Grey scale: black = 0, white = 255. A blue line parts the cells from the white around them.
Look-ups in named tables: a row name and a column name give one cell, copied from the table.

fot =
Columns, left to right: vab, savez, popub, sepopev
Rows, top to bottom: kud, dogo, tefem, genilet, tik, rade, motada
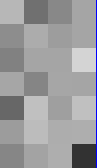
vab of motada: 134
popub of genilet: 166
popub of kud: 136
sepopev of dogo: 165
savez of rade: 188
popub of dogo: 157
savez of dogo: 172
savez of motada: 163
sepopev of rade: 174
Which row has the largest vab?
kud

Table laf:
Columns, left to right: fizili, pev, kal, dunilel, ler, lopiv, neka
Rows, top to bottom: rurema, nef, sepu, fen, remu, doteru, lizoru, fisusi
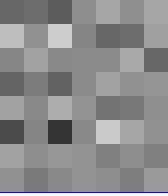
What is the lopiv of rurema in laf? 142
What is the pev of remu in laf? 136
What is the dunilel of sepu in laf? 139
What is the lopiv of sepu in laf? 169
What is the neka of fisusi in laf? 154
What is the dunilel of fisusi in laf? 147
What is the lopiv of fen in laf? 146
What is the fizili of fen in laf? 100
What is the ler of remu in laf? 116
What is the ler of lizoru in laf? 128
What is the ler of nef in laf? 103
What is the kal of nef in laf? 205
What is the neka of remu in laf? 142
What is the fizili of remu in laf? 162
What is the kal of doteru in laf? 52
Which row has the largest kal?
nef

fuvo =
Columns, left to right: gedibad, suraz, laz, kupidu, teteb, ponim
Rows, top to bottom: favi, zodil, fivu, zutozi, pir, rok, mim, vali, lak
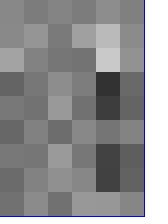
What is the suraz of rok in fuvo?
129
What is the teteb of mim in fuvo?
66
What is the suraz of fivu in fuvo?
130
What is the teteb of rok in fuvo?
117
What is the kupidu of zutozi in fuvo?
125
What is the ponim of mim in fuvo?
94

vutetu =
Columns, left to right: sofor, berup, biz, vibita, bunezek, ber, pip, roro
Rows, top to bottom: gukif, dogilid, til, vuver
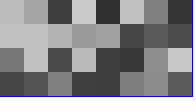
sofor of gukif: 187
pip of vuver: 141
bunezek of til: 61
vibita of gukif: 201
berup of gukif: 164
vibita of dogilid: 154
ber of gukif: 193
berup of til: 191
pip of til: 143
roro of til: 199
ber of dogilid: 71
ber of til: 57
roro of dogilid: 77
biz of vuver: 128
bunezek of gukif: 48
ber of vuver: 126
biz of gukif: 62
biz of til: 74
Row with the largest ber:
gukif

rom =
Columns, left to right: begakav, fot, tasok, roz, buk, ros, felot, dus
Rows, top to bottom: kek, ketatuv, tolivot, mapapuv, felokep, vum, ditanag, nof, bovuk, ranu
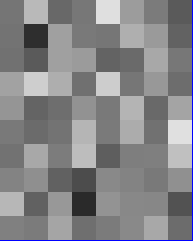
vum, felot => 113
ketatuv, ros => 175
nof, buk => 137
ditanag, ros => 126
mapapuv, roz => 112
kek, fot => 185
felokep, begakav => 149
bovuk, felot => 135
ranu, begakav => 128
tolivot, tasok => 160
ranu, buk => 123
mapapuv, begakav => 162
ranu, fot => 123
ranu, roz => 111
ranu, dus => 108
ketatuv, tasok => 160
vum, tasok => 115
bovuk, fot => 97
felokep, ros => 180
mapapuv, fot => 206

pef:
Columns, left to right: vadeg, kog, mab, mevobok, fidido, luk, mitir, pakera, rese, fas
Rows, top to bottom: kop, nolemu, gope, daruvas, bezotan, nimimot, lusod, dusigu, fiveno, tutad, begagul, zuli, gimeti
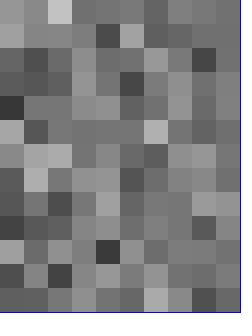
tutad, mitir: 127
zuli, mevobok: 134
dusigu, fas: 112
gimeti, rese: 80
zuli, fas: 123
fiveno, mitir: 120
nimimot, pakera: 116
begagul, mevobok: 126
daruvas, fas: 127
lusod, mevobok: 116
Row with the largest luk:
nolemu

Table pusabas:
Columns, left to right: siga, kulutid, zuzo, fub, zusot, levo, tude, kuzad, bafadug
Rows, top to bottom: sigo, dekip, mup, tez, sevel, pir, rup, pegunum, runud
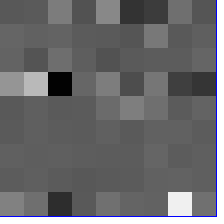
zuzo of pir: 92
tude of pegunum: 97
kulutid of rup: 94
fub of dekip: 91
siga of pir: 90
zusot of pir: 96
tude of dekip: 120
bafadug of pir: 92
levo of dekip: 85
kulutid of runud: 111
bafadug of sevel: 99
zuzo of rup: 95
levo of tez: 77
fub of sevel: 91
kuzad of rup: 92
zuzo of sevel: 90
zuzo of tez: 2
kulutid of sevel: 95
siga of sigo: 88

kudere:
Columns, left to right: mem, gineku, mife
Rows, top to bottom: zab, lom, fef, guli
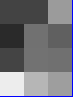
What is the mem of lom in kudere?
42
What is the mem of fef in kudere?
68
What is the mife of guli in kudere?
158
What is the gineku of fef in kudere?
114
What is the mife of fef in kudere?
112
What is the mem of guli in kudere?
237
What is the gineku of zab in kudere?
67
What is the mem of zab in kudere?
67
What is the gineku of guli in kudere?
182
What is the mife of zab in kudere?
155
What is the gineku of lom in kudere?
113

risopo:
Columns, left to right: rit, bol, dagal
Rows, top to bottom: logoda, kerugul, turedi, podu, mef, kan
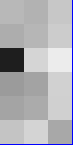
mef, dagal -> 208
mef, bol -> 171
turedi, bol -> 213
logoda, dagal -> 199
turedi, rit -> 30
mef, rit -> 164
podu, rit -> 155
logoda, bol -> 178
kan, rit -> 196
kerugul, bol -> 182
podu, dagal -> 209
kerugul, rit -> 173

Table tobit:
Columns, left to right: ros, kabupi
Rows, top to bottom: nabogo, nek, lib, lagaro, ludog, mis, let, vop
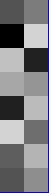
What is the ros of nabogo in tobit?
83
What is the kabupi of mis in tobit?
110
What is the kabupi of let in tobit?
180
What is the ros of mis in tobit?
210
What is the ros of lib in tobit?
192
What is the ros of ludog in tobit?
32
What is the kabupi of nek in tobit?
210
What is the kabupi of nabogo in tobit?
124
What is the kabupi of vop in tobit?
142
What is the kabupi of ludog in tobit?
187
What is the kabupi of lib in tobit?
33
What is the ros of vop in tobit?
82
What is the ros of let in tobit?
94
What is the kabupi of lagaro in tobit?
149
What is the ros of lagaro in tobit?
166
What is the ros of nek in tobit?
0
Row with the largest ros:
mis

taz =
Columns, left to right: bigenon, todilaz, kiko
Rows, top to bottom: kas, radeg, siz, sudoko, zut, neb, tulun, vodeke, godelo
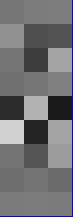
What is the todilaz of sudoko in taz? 118
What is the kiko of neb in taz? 164
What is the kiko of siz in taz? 164
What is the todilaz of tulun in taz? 85
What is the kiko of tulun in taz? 156
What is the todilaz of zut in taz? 178
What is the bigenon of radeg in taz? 144
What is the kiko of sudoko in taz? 128
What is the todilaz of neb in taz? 36
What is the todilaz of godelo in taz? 124
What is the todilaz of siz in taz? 60
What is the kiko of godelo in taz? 123
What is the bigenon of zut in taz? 44
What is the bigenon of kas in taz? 119
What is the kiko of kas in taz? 125
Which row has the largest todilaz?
zut

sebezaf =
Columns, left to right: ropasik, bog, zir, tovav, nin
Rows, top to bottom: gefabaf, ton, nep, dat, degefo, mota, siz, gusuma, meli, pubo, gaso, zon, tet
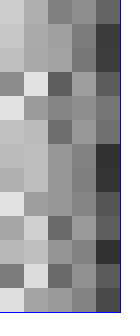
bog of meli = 158
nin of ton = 59
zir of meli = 151
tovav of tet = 131
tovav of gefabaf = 142
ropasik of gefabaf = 205
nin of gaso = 48
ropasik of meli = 225
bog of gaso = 191

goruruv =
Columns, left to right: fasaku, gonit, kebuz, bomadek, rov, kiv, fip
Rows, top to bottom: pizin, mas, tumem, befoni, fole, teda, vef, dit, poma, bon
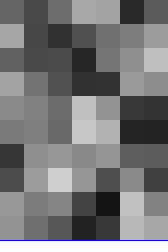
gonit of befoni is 115
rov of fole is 147
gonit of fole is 129
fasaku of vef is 54
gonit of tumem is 73
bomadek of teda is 199
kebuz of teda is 105
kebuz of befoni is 81
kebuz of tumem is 75
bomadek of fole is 192
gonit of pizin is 73
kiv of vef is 94
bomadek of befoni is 49

